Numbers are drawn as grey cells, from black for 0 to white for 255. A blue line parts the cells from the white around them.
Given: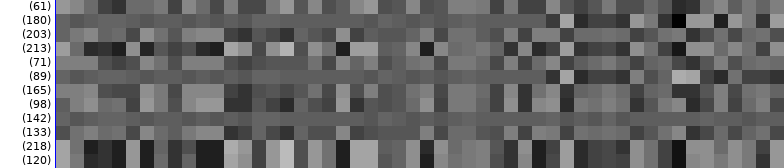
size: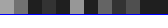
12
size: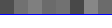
8
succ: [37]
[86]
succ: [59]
[164]

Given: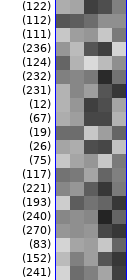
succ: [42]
[115]
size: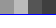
4
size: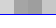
4
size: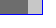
3

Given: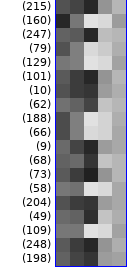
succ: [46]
[195]
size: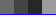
4
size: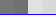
4
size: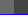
2
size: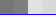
4

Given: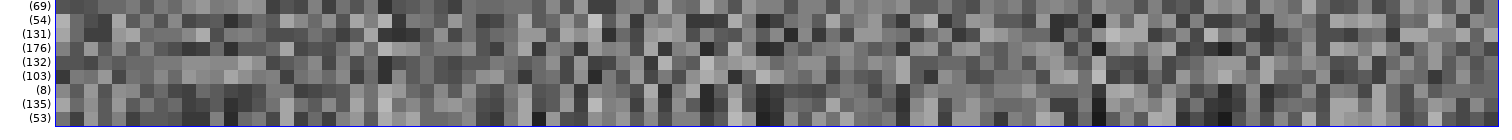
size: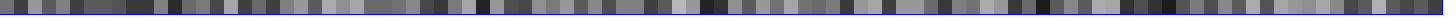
103
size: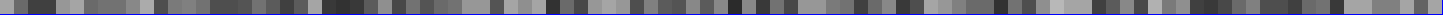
103
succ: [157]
[165]
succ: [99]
[165]

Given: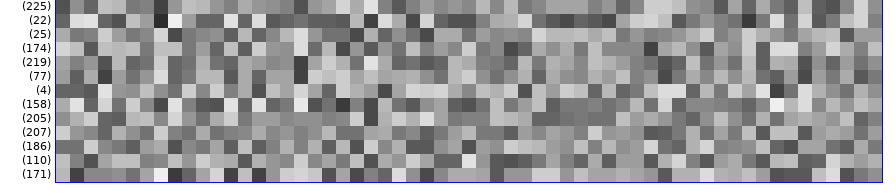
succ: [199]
[82]
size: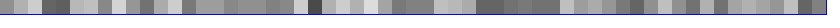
59
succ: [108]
[184]
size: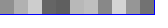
11
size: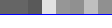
8

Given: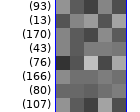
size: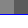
2
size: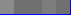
5
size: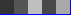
5
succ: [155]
[84]
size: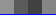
4
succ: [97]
[112]
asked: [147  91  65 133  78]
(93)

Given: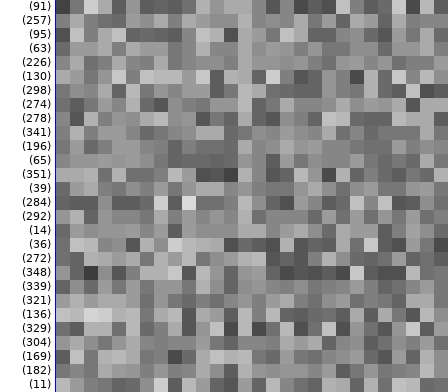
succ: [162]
[142]
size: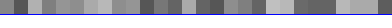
28
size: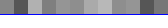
12

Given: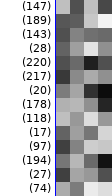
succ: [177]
[183]
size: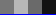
4
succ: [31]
[80]
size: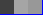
3
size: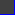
1
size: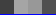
4

